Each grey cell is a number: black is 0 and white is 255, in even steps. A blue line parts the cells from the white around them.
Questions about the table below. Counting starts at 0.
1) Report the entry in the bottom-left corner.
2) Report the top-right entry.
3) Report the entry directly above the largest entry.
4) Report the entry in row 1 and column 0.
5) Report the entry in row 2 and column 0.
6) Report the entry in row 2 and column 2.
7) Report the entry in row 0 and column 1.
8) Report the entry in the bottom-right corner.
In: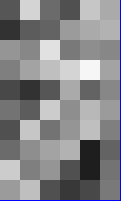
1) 155
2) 170
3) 142
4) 50
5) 149
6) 225
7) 212
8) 121

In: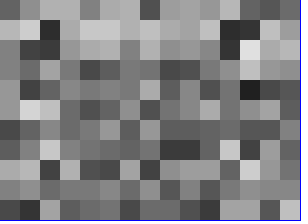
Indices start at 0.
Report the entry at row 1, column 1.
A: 205
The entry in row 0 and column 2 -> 177
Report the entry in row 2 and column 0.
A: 129
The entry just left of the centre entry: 143
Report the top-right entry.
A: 107
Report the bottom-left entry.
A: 73
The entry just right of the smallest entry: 73
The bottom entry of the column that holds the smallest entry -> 163
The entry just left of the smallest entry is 115
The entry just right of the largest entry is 171
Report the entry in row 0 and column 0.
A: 99
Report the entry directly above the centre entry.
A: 171
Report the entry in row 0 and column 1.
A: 143
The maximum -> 224
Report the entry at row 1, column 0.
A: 183
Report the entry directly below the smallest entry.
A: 143
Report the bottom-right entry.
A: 191
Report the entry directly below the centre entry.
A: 151
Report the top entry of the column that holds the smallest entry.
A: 99
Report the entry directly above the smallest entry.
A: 191

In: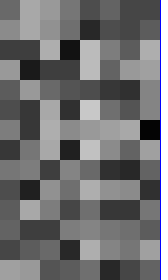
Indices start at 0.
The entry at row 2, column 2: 174
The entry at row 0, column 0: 105
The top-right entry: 70
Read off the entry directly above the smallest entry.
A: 132
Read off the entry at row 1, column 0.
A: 139
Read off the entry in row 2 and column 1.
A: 62
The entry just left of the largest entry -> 48
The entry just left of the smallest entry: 168
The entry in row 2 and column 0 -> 62
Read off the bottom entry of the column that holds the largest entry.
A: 111
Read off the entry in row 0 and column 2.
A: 153
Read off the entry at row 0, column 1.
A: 168
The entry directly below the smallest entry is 160
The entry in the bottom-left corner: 160
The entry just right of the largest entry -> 111
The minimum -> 4
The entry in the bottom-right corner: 99
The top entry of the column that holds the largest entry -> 77

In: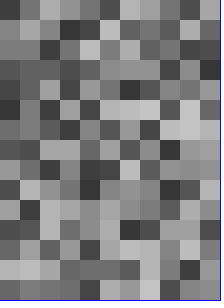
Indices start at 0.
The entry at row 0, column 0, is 62
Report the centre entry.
159
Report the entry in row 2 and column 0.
124
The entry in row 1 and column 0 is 132
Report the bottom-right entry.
140
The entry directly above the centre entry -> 85
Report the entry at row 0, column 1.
116
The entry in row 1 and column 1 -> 166
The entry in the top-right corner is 166
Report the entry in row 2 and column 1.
124
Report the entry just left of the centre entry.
103
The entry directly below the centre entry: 69
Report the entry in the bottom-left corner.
103
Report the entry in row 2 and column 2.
62
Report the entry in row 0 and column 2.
173
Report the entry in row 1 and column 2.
132
